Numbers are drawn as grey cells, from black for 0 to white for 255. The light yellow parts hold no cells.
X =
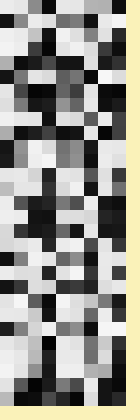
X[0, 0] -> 235
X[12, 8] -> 57
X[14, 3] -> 36
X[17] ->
[215, 223, 234, 38, 235, 241, 74, 227, 54]
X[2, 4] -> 241
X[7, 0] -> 222
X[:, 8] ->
[13, 244, 41, 14, 50, 220, 7, 27, 66, 65, 231, 224, 57, 112, 14, 27, 23, 54, 228, 62, 231, 24, 55, 247, 49, 25, 13, 9, 41]
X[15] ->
[238, 235, 19, 17, 221, 221, 214, 36, 27]
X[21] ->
[227, 245, 92, 10, 244, 222, 196, 120, 24]
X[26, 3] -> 22
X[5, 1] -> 119
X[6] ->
[229, 70, 5, 9, 100, 61, 226, 11, 7]
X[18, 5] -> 140
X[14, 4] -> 120
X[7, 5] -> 100
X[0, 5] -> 230
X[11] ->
[26, 139, 238, 244, 120, 144, 14, 236, 224]
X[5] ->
[20, 119, 228, 218, 94, 116, 9, 247, 220]
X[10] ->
[21, 146, 241, 219, 114, 139, 24, 233, 231]
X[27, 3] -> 27
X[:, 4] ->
[231, 109, 241, 227, 20, 94, 100, 147, 224, 14, 114, 120, 230, 217, 120, 221, 104, 235, 101, 226, 48, 244, 232, 115, 234, 233, 238, 122, 37]
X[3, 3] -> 6
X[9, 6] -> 231
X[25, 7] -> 219
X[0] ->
[235, 230, 139, 9, 231, 230, 179, 177, 13]
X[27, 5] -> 74
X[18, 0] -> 15
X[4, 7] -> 25
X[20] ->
[19, 56, 221, 213, 48, 58, 33, 221, 231]
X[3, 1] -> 237

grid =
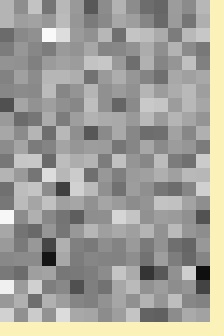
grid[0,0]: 180
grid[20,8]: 167
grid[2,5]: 155
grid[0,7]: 140
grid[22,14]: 162
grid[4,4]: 162
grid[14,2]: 165
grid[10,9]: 134
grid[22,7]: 140
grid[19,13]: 206
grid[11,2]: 200
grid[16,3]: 150
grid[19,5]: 121
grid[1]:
[180, 158, 162, 151, 187, 150, 123, 137, 167, 158, 133, 105, 155, 117, 175]
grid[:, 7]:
[140, 137, 183, 133, 199, 154, 144, 144, 171, 138, 156, 124, 152, 144, 165, 143, 159, 142, 131, 140, 114, 146, 140]
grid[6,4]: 134
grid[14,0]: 119
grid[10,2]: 123
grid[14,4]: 160
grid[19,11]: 88
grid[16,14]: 141
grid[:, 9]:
[140, 158, 196, 145, 110, 150, 145, 138, 153, 135, 134, 149, 155, 157, 140, 196, 159, 154, 142, 171, 186, 144, 196]
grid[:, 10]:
[109, 133, 189, 172, 177, 132, 181, 201, 185, 109, 167, 135, 160, 143, 148, 145, 180, 122, 114, 52, 145, 179, 99]
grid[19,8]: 197
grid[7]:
[80, 165, 146, 159, 144, 135, 190, 144, 101, 138, 201, 197, 156, 184, 166]
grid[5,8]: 173
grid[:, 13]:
[139, 117, 185, 139, 192, 160, 185, 184, 165, 135, 150, 112, 185, 134, 163, 144, 150, 101, 104, 206, 149, 135, 170]
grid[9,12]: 162
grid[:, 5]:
[153, 150, 155, 147, 156, 174, 148, 135, 158, 143, 150, 173, 203, 209, 166, 94, 152, 128, 124, 121, 80, 133, 168]
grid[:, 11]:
[102, 105, 171, 143, 133, 111, 156, 197, 155, 111, 138, 188, 175, 118, 195, 158, 146, 146, 158, 88, 157, 150, 96]
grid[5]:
[130, 160, 140, 182, 182, 174, 114, 154, 173, 150, 132, 111, 168, 160, 168]
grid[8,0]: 154
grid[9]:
[167, 139, 181, 110, 184, 143, 87, 138, 169, 135, 109, 111, 162, 135, 176]

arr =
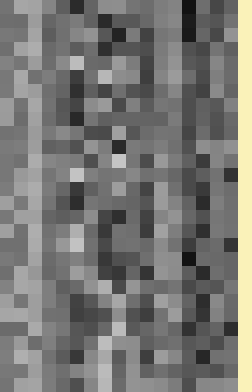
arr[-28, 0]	115
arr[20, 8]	74
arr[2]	[120, 117, 164, 93, 112, 134, 147, 87, 35, 123, 66, 118, 124, 25, 102, 72, 147]
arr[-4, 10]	95
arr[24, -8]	141
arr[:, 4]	[94, 113, 112, 115, 138, 105, 100, 86, 89, 137, 102, 128, 131, 103, 84, 94, 125, 152, 118, 114, 95, 106, 112, 119, 102, 91, 111, 105]
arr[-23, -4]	109
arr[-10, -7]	111
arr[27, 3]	124
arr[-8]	[130, 167, 163, 126, 95, 106, 146, 175, 74, 149, 111, 106, 116, 73, 90, 85, 118]
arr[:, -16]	[166, 109, 117, 162, 118, 168, 164, 115, 108, 117, 125, 113, 153, 160, 121, 160, 113, 112, 115, 167, 167, 118, 168, 107, 154, 175, 119, 161]
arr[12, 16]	50
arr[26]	[120, 119, 157, 123, 111, 131, 147, 187, 101, 146, 97, 112, 99, 87, 91, 81, 104]
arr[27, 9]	147
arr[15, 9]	106
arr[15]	[120, 160, 160, 101, 94, 101, 141, 69, 47, 106, 66, 133, 147, 103, 81, 118, 113]
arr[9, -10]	74
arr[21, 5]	66
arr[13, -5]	112
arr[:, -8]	[116, 88, 123, 84, 124, 137, 83, 128, 101, 86, 122, 118, 135, 104, 101, 106, 111, 114, 84, 101, 149, 111, 81, 89, 141, 139, 146, 147]
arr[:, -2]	[71, 85, 72, 116, 134, 127, 138, 88, 82, 80, 132, 133, 114, 118, 126, 118, 120, 107, 105, 110, 85, 137, 130, 100, 77, 113, 81, 136]
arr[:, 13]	[18, 28, 25, 81, 88, 109, 80, 78, 78, 69, 81, 96, 74, 74, 98, 103, 86, 61, 19, 92, 73, 99, 88, 50, 87, 92, 87, 78]
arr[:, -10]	[141, 42, 87, 47, 104, 183, 67, 154, 96, 74, 124, 133, 116, 113, 111, 69, 57, 73, 56, 65, 175, 131, 80, 104, 189, 168, 187, 183]
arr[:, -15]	[163, 156, 164, 173, 156, 113, 156, 167, 161, 155, 157, 172, 162, 172, 167, 160, 174, 171, 163, 151, 163, 158, 158, 170, 109, 162, 157, 164]
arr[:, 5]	[43, 123, 134, 92, 188, 61, 48, 69, 41, 118, 81, 123, 195, 57, 45, 101, 175, 194, 128, 157, 106, 66, 64, 86, 87, 56, 131, 79]
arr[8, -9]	101
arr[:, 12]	[131, 135, 124, 140, 147, 155, 134, 114, 123, 115, 112, 123, 103, 112, 131, 147, 126, 114, 141, 140, 116, 140, 156, 103, 112, 135, 99, 124]
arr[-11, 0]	112
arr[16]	[160, 113, 174, 113, 125, 175, 106, 57, 114, 111, 60, 161, 126, 86, 47, 120, 114]
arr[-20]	[155, 108, 161, 109, 89, 41, 117, 96, 101, 101, 100, 99, 123, 78, 98, 82, 105]

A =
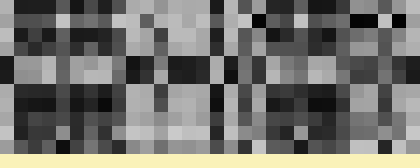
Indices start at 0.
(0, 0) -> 178
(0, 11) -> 148
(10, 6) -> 117
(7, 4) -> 64
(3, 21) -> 80
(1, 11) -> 177
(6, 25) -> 151
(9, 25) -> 108
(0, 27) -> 89
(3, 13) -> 176
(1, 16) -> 174
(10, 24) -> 89
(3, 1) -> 72
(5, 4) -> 100
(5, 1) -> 143
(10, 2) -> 60
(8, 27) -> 80
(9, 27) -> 143
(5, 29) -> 26
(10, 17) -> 51
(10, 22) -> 84
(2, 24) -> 82
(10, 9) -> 137
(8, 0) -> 167
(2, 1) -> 27
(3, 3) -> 65
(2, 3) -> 26
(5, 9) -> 26
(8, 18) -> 138
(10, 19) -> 91
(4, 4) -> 96
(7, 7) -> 10
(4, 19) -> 166
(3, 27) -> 83
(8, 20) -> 66
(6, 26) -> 165
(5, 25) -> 61

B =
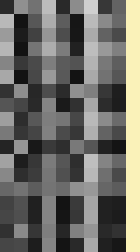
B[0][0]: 42
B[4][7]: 120
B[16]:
[49, 138, 54, 126, 38, 129, 149, 41, 50]
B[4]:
[133, 57, 74, 126, 91, 83, 179, 120, 94]
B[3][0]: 182
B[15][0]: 70
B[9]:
[121, 54, 69, 129, 75, 55, 175, 99, 73]
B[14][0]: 66
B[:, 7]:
[55, 138, 98, 153, 120, 114, 55, 44, 139, 99, 33, 132, 111, 102, 33, 33, 41, 32]
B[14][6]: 165
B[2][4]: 77
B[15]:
[70, 79, 33, 133, 21, 55, 167, 33, 28]
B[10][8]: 20
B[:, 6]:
[207, 186, 170, 189, 179, 169, 127, 167, 185, 175, 86, 190, 184, 152, 165, 167, 149, 169]
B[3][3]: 173
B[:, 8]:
[99, 105, 74, 128, 94, 86, 30, 29, 107, 73, 20, 103, 74, 92, 30, 28, 50, 23]
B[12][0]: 136
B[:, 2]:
[114, 87, 65, 117, 74, 72, 39, 41, 88, 69, 24, 55, 60, 93, 32, 33, 54, 29]
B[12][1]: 46
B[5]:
[168, 18, 72, 153, 89, 19, 169, 114, 86]
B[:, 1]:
[144, 19, 28, 19, 57, 18, 142, 70, 45, 54, 149, 29, 46, 115, 81, 79, 138, 73]
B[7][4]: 26
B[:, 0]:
[42, 185, 155, 182, 133, 168, 50, 85, 158, 121, 36, 162, 136, 103, 66, 70, 49, 70]

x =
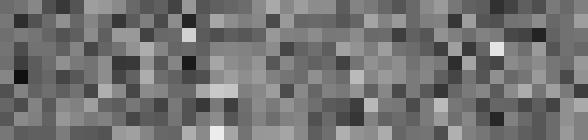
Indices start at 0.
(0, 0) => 108
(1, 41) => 158
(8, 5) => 136
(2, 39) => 99
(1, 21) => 103
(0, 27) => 103
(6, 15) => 201
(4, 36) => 139
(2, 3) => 101
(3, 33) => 57
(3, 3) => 114
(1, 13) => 37
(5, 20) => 117
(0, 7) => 152
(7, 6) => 158
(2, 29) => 97
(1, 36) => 115
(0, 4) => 56
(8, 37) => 106
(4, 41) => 152
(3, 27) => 158
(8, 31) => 154
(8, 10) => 92
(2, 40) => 113
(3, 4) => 96
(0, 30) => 138
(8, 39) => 108
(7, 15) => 122
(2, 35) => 123
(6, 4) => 96
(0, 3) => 80
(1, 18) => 136
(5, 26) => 135
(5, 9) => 98
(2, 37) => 67
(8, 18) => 130

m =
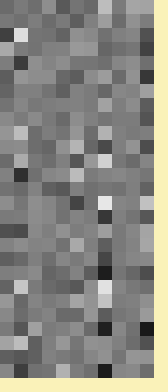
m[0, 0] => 107
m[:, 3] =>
[142, 108, 114, 128, 132, 141, 115, 125, 121, 125, 102, 110, 134, 96, 133, 135, 127, 133, 111, 101, 106, 122, 131, 123, 127, 129, 116]
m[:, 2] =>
[110, 125, 116, 115, 143, 141, 128, 120, 138, 109, 109, 120, 112, 130, 142, 140, 137, 131, 127, 138, 122, 132, 123, 160, 95, 96, 113]
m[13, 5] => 127
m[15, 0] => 122
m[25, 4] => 122
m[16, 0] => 80
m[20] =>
[99, 197, 122, 106, 99, 88, 142, 225, 133, 120, 111]
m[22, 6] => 149
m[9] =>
[149, 188, 109, 125, 116, 149, 109, 178, 128, 122, 126]
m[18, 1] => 105
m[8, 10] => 84
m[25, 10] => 147
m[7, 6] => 123
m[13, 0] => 114
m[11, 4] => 128
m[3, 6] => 150
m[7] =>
[115, 134, 120, 125, 128, 129, 123, 162, 126, 140, 92]
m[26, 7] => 28
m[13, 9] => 127
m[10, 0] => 138
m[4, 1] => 60
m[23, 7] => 31
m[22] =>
[136, 108, 123, 131, 106, 106, 149, 92, 118, 124, 154]
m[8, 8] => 124
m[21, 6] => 147
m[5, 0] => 93
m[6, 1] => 128
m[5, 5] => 93
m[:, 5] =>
[116, 94, 144, 153, 118, 93, 129, 129, 141, 149, 180, 86, 187, 127, 68, 131, 125, 169, 122, 130, 88, 164, 106, 141, 118, 114, 124]
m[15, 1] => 124
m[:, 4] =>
[89, 122, 99, 129, 141, 104, 96, 128, 106, 116, 145, 128, 139, 88, 115, 114, 145, 114, 134, 109, 99, 129, 106, 128, 151, 122, 177]
